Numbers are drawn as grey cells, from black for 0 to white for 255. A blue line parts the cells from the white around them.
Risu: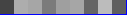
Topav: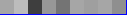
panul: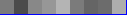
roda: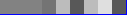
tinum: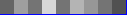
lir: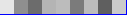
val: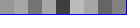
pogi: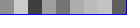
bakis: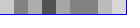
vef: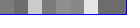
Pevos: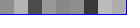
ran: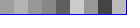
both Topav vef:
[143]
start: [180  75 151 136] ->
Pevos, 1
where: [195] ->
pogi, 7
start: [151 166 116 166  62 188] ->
val, 0
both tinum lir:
[180]
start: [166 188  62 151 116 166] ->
Topav, 0
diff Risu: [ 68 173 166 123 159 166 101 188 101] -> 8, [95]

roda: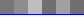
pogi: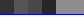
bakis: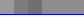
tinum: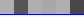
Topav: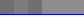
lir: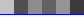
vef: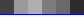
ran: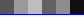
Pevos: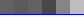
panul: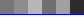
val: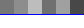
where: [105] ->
vef, 4
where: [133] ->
Pevos, 4
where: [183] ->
panul, 2
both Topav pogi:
[141]
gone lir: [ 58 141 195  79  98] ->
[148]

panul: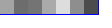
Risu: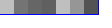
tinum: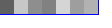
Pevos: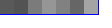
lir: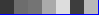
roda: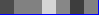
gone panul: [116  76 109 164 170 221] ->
[142]
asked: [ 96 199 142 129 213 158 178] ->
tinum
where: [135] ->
roda, 4
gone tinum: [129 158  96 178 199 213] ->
[142]
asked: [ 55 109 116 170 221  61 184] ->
lir
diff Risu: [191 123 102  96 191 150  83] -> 1, [116]

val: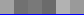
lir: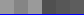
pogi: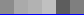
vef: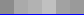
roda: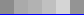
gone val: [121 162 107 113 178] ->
[154]
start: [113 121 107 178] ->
val, 1
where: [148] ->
roda, 5
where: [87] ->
lir, 4

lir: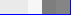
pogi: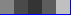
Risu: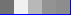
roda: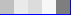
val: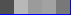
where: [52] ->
pogi, 2
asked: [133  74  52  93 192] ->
pogi
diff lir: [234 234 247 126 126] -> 4, [133]
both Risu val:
[184]
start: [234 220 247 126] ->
roda, 1

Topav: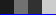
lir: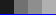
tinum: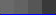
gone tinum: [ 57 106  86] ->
[99]
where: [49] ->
Topav, 2

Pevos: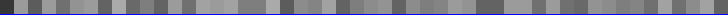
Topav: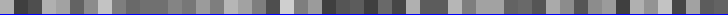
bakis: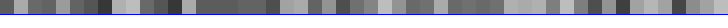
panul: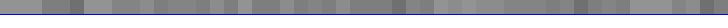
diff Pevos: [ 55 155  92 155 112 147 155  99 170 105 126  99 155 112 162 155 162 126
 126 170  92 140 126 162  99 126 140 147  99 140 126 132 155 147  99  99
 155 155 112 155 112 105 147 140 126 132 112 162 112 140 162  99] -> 22, [132]
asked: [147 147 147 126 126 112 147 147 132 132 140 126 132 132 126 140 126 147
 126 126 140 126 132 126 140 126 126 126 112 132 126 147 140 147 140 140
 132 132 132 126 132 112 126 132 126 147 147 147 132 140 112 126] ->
panul
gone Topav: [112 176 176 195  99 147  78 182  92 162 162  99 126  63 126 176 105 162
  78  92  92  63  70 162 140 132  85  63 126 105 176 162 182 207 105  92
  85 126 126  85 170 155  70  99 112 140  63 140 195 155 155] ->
[119]
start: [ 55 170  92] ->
bakis, 12
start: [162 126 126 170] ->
Pevos, 16

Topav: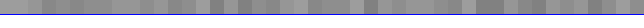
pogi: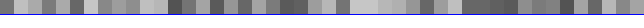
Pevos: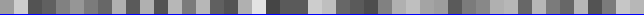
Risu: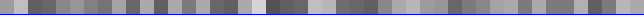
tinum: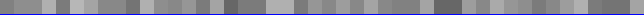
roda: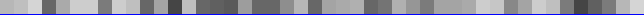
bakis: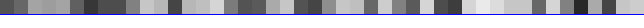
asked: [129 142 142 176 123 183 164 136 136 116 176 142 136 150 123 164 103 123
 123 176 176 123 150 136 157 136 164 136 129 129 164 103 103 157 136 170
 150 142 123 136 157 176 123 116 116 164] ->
tinum
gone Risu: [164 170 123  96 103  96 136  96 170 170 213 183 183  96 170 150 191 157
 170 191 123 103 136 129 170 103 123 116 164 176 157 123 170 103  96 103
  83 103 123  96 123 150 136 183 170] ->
[110]

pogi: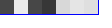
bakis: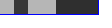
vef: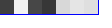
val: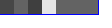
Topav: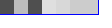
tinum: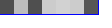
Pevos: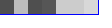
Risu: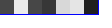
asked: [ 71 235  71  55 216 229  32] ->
Risu
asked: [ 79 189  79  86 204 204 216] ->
Pevos
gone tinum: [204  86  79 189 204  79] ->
[210]
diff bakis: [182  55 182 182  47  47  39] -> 6, [47]

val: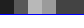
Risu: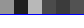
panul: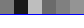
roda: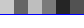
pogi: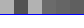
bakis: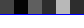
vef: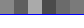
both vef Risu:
[75]
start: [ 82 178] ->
pogi, 1
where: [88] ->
val, 1
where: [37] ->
roda, 4
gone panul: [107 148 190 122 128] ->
[24]
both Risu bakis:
[184]

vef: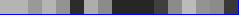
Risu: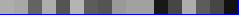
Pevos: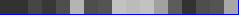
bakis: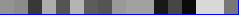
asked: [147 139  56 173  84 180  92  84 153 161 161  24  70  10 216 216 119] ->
bakis
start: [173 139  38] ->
vef, 6
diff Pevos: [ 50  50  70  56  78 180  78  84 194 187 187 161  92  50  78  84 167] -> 10, [194]

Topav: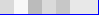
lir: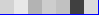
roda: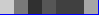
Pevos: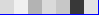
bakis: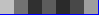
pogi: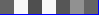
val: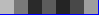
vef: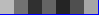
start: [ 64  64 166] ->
roda, 4
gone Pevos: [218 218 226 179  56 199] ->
[240]
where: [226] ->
Pevos, 6

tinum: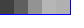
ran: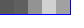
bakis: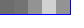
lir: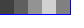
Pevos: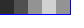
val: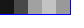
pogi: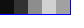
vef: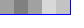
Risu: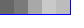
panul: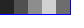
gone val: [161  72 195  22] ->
[153]
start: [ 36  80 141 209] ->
panul, 0

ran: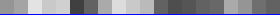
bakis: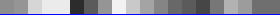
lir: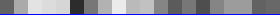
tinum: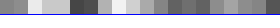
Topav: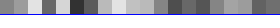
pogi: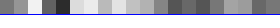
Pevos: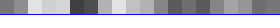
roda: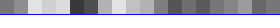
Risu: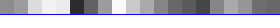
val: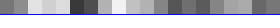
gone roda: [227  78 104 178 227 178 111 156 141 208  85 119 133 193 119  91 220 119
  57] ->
[126]
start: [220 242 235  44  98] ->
Risu, 2
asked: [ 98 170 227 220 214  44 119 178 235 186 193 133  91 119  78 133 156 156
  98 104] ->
lir

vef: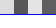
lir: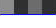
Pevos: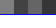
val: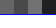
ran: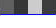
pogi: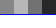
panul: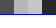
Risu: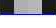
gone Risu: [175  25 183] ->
[32]
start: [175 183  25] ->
Risu, 1
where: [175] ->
Risu, 1
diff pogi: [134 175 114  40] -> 1, [183]

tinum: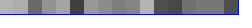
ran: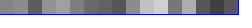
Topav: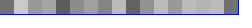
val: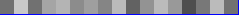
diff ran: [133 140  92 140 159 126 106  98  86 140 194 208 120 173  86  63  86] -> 3, [147]
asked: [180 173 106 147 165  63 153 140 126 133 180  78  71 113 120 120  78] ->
tinum
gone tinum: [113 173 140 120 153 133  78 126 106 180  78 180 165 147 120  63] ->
[71]

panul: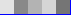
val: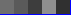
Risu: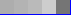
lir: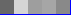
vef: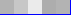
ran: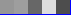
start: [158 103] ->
ran, 1
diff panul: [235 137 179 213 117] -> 0, [227]
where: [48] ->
val, 4
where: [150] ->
ran, 0
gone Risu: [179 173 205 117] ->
[186]

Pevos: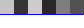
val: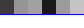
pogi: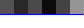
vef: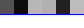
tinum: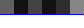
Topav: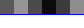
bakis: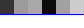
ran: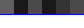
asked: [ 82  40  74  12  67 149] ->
pogi
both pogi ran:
[74]
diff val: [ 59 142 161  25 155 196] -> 1, [149]
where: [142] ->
Topav, 5

